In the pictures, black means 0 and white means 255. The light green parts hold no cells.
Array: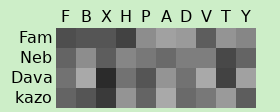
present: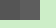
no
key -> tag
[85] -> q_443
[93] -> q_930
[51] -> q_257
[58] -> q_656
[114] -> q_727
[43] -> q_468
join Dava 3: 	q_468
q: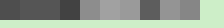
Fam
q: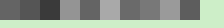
kazo

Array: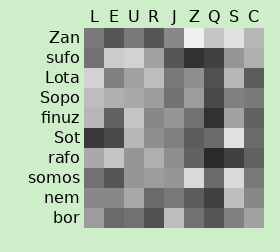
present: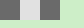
yes
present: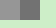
yes
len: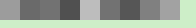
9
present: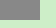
yes
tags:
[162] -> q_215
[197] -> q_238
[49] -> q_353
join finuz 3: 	q_238
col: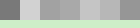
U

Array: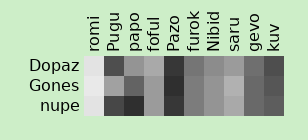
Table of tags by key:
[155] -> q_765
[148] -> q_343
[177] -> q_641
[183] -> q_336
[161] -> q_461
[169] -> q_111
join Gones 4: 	q_765
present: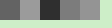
yes
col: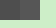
kuv
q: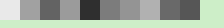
Gones
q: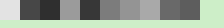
nupe

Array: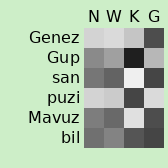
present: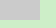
no
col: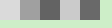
W
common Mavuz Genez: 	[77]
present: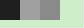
no
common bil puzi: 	[69]
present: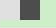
yes

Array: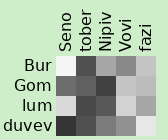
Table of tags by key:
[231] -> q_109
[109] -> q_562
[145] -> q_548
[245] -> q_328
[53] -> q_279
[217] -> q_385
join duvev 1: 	q_279
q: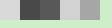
lum
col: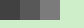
Nipiv

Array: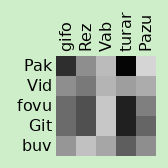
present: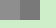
yes
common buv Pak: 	[142]

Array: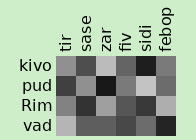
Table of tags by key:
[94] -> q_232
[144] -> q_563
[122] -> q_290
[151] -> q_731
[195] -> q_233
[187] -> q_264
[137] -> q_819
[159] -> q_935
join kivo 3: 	q_264
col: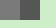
fiv
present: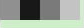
yes
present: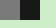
no

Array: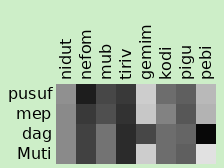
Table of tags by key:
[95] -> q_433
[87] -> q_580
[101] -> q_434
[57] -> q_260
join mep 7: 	q_580
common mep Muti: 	[138]

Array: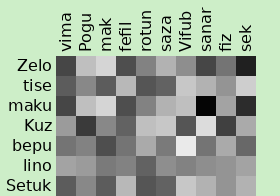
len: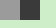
2
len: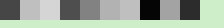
10
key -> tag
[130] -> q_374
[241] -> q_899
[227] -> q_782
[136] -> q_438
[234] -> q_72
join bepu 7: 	q_72

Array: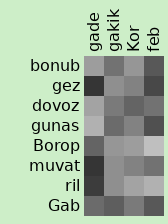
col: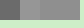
gakik
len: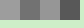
4
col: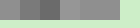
gakik
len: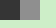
2

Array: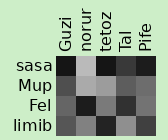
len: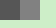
2
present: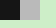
yes
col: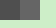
Guzi
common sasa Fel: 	[28]
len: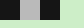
3
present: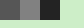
yes
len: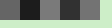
5

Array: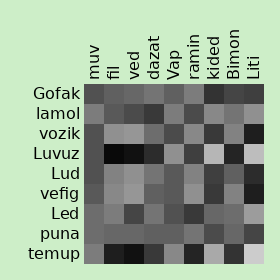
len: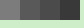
4
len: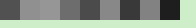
9
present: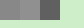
no
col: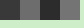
dazat
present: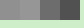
no
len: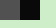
2

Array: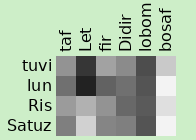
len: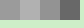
4
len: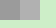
2
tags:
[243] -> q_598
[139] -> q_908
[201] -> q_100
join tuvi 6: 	q_100
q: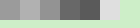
Ris

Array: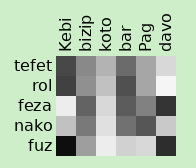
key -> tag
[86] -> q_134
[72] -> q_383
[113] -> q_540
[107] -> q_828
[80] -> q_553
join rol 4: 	q_553
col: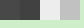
Kebi
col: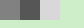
Pag
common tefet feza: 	[216]

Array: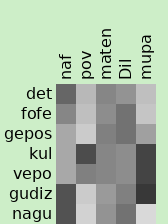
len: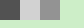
3
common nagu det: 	[147]
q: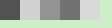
nagu
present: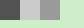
yes
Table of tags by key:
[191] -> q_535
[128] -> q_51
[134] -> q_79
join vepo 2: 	q_51
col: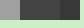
mupa

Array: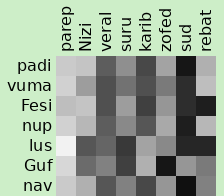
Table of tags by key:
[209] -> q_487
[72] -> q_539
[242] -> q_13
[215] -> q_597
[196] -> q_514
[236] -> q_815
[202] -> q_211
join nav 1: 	q_211
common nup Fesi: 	[30]
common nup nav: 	[86]

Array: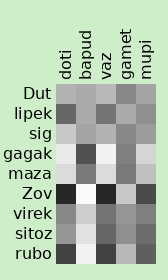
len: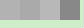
4
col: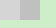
mupi
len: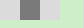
3

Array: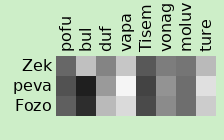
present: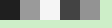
yes
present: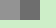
yes
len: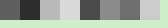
8
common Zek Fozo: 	[186]

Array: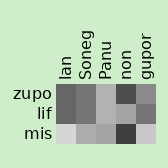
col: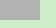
Panu
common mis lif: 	[165]

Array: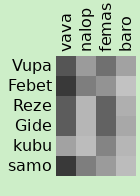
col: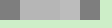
nalop
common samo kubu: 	[188]
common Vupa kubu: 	[162]
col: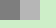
nalop

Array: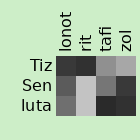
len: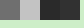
4
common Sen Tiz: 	[57]
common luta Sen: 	[195]
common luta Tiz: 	[49]
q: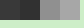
Tiz

